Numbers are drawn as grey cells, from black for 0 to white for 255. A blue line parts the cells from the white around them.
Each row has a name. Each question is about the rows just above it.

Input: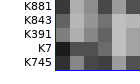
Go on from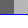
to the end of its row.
[149 114 190 183]
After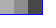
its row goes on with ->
[156  80]
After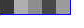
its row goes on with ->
[80]
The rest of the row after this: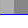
[ 99 190 163]
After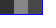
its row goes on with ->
[ 64 156  80]
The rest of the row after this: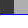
[141  72 156  80]
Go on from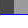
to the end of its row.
[80]

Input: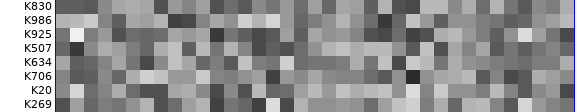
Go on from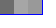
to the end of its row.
[166  57 117  95  73  89 159  95 166 145 153 132  81  73 109  65  81 173
 185 153 125  95 145 220 159 117  73]
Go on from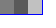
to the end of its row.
[125 117 207 109 117 117 125 173 117 193  73 201 185 117 173 145 138 125
 117 109 125 125 173]
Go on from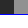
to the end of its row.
[166 173 185  89 132  73  89 173 159 138]
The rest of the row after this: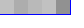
[220 132 201 145 145 125 185 132  89 138 153  73]

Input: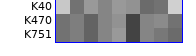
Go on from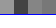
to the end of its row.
[107]
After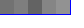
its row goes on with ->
[ 67 133 139 114]
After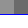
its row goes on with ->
[114 208]
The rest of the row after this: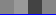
[120 107]
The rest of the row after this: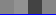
[139 114]

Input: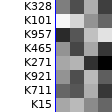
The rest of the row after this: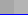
[49  1]
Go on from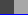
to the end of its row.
[55]
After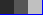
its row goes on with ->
[226]
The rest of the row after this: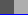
[55]
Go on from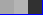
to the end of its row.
[1]

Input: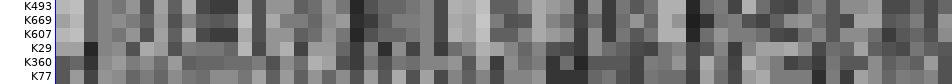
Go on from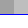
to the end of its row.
[ 96  96 132 169 154 140  60 140  60 118  88 118 176 176  39 110 148 124
 124 110  74  68 110 132  88 140 140 110  60  88 103  82 140]
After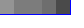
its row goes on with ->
[ 68 110 132  88 140 140 110  60  88 103  82 140]
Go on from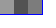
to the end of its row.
[118 118 103 182  74 148 176  68 154 154 103  60 132  47 140  68 132  60
 110 132 176 161 132 103 132  82  74  60 140 110  96  74  68 118 132  74
  88 132  60 132 161 161 169 140  74 110 103 161  96  82  74 118  96  88]
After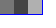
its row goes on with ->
[148 124  68  82  60 118  88  88 140  96 110  96 154  82]

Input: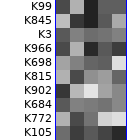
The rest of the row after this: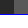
[61]
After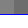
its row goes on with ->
[115 129]
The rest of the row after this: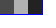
[95 95]

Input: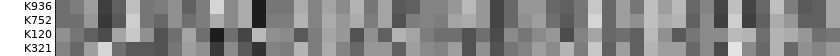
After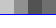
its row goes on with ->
[164 111  29 111  69 185 144 138  89 125 164 151  82 144  96 179 164 125
 111 111  82 111  75 138 118 138 151  75 131 164 104 111  96 185 144  89
 118 138 138 185 179 111 179 171 151 111 118]
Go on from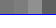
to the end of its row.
[125 213 138 171  29 118 118 171 131 164 138 179 118 164  89  96 131 131
 151 185 151  69 104 151 151 104  96 118 199 104 158 118 191 158 185 104
 131  69 191  69 104 191 125  89  96 164]
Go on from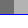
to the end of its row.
[171 151 111 118]
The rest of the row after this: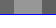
[158 138 131 158  82 144  82 118 131 158 138 179 125 199  96 158  96 179
 158 158 104 138  75 227 138 104 179 104 144 131 151]

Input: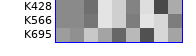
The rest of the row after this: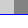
[222  73 171]
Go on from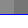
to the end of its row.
[228 207 125 228 215 125]
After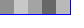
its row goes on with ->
[ 81 215 164]
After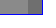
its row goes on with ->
[228 207 131 222  73 171]
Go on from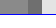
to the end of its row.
[207 131 222  73 171]

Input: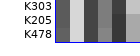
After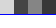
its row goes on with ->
[169]
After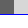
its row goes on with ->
[ 69 133  56 169]
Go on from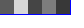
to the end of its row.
[169]
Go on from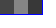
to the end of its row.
[169]
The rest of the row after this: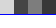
[169]
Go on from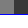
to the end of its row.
[169]
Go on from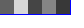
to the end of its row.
[169]

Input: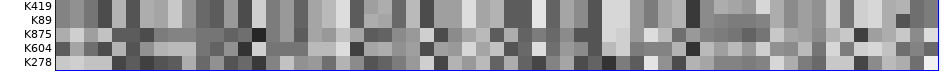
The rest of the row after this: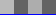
[ 70 131 165  76  99  51 124  92 228 145  76 179 165 131 131 124 131 215
 173 124 105 200 200  70 139 186 173 111 241]
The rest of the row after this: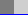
[215 194 111 131 105]
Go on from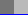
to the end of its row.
[186 221  64 165 173 145 159  76 159 153 215 165 194  84 105 221 111 153
 139  84 186 207 124 131 131 179  51 186 159 186 153 207 145 139 186 117
 215 124 207 215 194 111 131 105]
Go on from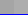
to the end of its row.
[145 159  76 159 153 215 165 194  84 105 221 111 153 139  84 186 207 124
 131 131 179  51 186 159 186 153 207 145 139 186 117 215 124 207 215 194
 111 131 105]
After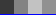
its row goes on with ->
[153 111 179 139  84  99 124 153 207  70 179 153 186  99 173  99  70 131
 165  76  99  51 124  92 228 145  76 179 165 131 131 124 131 215 173 124
 105 200 200  70 139 186 173 111 241]
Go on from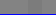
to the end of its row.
[215 173 124 105 200 200  70 139 186 173 111 241]

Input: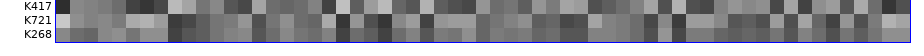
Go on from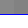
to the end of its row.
[123 109  66  54  72 186 164 117 136  86  72 164 109 102 109 130  66 192
  94 156 186 102  86 178  94  80  72 149 109 117  94 149 123 164 156  80
  94 109 130 164  80 178  80  72 130 149 136 143  72 164  66 143 156  86
 170 109  54  80]
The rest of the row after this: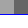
[ 66 149  80 123 178 164]

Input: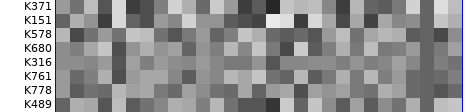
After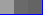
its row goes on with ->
[ 85 106]
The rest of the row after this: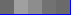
[167 100 154 167  79 160 147 160 121 114 175 160 106 100  85 106]
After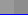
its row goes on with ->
[135 154 135 121 121 147  85 135 135 141 141 127 147 127 135 160 135 100
 127 114]
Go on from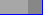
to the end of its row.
[ 92 147 135 183 167 197 114 100 183  92 121 175 121 183 127 154 106 100
 106 127]

